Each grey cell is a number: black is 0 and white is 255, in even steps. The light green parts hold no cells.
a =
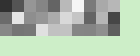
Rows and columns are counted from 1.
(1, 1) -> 49
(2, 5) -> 171
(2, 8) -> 100
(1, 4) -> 133
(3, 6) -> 194
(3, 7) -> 133
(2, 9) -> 182
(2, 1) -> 107

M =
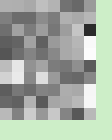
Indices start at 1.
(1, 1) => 176
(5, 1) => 85
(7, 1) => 210
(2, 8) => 182
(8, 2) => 120
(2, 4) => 140
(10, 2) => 129
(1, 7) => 104
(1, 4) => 191
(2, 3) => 108
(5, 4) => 112
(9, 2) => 97
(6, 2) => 230
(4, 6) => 169
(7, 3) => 136
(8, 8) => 246
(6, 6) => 119
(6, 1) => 188
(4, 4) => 96
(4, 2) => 100
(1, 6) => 114
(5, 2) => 110
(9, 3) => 178

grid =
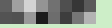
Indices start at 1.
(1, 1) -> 95
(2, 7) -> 118
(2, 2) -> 81
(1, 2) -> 160
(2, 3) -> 152
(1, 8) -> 90

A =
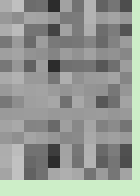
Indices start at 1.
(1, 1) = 174
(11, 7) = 136
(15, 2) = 193
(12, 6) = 136
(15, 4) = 113
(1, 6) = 162
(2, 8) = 179
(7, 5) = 118
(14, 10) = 117
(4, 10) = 130
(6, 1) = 119
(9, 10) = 111
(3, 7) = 124
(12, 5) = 150
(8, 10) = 119
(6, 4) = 157
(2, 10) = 164
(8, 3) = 161
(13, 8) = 177
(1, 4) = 111
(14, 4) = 111
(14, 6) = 164
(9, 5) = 167
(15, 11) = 163
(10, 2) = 155
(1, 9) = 98
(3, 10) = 124
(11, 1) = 163
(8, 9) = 146
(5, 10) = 146
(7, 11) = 133
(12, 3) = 165
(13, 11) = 80
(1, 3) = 108
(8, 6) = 148
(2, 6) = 122
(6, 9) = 87

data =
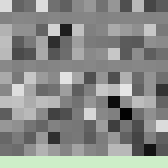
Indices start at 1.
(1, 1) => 219
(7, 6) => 227
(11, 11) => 117
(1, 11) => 79
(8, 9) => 199
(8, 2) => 222
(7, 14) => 111
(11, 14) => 219
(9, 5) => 183
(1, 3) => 111
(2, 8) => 134
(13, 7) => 163
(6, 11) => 133
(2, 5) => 134
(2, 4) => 130
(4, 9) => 120
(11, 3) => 117
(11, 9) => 157
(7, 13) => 147
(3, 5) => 211
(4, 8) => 123
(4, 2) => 92
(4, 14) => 138
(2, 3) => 134
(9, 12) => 189
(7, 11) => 176
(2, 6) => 132
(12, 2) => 123
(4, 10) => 118
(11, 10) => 62
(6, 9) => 131
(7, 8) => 80
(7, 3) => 199
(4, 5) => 46
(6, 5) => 133
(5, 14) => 111

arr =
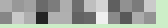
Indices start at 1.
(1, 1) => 175
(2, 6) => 176
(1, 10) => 95
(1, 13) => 202
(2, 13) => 147
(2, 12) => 171

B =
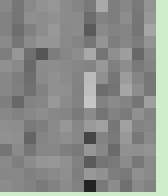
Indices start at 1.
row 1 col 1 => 136
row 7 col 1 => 135
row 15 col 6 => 142
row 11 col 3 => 121
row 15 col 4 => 133
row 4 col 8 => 118
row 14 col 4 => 149
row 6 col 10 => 128
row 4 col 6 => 137
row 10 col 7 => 122
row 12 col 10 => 122
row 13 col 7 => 121
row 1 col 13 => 147
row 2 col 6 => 139
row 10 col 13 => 132
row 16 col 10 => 140
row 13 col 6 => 127
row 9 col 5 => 152
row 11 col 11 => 160
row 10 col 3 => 136
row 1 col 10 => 126
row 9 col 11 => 132
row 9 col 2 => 104
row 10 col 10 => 130
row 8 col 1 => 135
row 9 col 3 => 131
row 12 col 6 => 142
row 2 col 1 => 129
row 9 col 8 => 197
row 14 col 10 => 121
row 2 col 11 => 141
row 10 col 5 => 136
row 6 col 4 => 140
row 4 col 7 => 133
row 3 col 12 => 117
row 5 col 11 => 158
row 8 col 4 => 130

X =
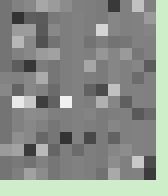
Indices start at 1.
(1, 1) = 116
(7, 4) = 171
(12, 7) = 129
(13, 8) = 126
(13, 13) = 128
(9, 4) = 62
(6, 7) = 129
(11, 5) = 118
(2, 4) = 91
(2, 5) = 121
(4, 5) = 115
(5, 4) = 155
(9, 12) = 129
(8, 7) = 129
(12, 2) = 143
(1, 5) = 155
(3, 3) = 156
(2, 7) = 129
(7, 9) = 123
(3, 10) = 134
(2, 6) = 126
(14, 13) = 76
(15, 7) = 129
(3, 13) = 132
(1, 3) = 136
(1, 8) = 126
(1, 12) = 193
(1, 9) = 123
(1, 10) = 57
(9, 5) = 97
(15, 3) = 161
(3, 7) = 129
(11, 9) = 123
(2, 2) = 51
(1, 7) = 127
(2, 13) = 154

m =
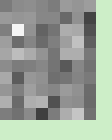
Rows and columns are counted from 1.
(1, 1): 123
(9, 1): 175
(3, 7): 169
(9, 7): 141
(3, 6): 173
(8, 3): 159
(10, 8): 113
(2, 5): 135
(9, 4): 179
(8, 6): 155
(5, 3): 171
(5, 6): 174
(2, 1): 154
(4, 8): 95
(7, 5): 111
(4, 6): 158
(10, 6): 173
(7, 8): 122
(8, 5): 134
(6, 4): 135

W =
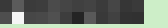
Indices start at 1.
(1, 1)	57
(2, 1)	78
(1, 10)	70
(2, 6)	61
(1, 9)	59
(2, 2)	245
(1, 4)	61
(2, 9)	57
